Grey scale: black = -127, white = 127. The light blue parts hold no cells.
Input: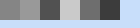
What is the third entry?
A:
-46
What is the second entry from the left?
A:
25

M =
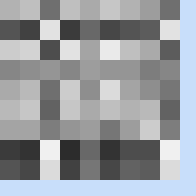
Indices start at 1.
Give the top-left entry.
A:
50
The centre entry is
14
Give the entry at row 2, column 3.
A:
98
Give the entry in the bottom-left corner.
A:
-43
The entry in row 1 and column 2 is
63
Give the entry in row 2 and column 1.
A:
-43
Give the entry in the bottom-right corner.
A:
91
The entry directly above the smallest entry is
21
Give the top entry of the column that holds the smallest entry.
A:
63
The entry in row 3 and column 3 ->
-50
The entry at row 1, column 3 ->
-16
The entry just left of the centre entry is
76
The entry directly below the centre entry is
42
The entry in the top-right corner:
-16
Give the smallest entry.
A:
-83
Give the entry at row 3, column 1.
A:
76
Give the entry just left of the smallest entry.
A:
112

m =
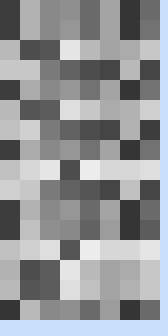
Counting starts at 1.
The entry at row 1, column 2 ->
50
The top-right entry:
-21
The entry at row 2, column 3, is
9
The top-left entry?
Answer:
-66
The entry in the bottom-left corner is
-74
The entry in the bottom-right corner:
-21
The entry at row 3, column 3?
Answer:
-42
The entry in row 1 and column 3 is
9
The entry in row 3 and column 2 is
-50
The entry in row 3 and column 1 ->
57
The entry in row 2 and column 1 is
-66

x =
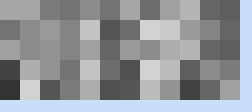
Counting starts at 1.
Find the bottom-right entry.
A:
32
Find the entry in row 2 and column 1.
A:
-12
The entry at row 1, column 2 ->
39
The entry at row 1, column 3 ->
-4
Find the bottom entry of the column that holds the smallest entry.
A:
-76
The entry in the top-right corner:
-33
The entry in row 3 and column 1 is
32
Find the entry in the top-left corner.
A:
39
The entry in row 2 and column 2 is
11
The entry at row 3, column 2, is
11
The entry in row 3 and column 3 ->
19
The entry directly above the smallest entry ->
-61

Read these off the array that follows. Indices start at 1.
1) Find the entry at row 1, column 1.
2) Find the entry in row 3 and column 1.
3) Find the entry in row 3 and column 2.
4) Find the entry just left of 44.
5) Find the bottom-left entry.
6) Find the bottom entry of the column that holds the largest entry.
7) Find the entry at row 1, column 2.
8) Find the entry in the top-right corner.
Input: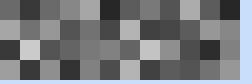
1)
-21
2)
-70
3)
75
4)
-43
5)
30
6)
-70
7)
-70
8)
-88

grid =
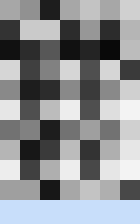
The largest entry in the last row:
67
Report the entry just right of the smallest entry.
60
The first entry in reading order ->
39
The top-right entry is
80
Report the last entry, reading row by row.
-55
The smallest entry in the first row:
-98
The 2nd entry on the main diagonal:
74
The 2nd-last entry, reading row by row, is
47
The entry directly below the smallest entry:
86
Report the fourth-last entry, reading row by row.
39
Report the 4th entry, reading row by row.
39
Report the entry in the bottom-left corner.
31
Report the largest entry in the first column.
109
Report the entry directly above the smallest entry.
-83
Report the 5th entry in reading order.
67
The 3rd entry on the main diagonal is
-40
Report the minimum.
-118

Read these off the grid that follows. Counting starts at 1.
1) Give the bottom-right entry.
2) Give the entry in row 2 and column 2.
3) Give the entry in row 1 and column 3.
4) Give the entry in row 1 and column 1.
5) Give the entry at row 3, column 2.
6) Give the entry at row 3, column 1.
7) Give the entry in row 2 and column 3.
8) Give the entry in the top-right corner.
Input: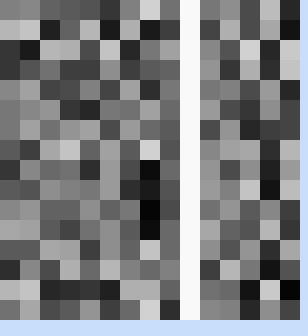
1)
-59
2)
67
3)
-29
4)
0
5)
-101
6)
-73
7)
-95
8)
-88

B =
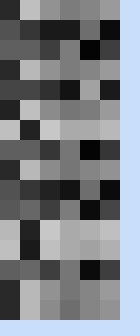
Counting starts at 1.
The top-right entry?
26
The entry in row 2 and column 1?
-45
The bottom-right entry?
18
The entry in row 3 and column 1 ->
-32
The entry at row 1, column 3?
18
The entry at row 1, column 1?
-86
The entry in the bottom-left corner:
-86
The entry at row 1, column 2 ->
63
